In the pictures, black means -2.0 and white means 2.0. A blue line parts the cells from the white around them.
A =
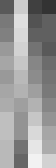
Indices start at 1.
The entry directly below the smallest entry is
-0.5
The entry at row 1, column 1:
-0.6
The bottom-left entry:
0.9
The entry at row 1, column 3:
-1.0
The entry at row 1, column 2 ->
1.2
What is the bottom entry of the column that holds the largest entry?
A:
1.8
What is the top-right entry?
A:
-1.2
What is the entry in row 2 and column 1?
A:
-0.1
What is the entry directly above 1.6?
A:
1.4
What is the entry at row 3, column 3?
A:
-0.5
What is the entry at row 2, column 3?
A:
-0.7
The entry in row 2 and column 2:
1.5
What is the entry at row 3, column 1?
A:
0.0
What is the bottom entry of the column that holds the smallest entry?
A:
1.3

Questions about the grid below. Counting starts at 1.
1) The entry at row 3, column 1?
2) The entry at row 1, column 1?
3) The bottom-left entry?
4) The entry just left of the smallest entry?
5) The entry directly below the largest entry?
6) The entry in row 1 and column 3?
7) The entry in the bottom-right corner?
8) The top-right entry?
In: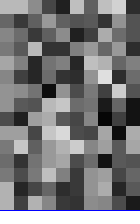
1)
0.1
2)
0.9
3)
0.8
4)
0.1
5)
-1.0
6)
0.2
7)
-1.6
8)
-1.3

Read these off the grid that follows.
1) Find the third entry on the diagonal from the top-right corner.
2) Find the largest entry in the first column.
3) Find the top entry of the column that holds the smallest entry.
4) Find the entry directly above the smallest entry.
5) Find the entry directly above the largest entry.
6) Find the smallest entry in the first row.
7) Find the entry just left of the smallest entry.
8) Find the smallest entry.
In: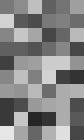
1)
-0.9
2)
1.6
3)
1.0
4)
0.4
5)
-1.1
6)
-0.5
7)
1.1
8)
-1.4

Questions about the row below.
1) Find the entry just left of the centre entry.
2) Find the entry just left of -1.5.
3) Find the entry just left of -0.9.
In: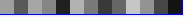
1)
0.8
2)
0.1
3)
0.3

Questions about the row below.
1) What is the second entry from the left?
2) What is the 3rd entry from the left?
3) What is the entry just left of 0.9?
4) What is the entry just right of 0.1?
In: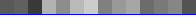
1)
-0.5
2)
-1.1
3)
0.2
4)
-0.7

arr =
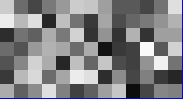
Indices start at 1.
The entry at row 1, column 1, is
1.2
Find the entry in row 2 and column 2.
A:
0.9
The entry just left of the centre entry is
-0.3
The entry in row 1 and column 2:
-0.3
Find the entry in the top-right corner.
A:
1.5
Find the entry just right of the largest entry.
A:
-0.6
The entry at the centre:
0.7
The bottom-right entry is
0.0
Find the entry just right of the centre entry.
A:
-1.7
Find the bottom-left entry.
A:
0.7
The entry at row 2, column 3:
1.5
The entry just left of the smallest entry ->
1.1
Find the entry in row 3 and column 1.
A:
-1.3
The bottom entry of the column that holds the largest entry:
-0.9
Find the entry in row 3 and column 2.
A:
-0.2
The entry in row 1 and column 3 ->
-0.9
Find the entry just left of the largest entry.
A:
-1.0
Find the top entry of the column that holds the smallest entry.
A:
-0.6
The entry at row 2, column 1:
1.7
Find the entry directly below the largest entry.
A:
0.3
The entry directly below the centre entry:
-0.4
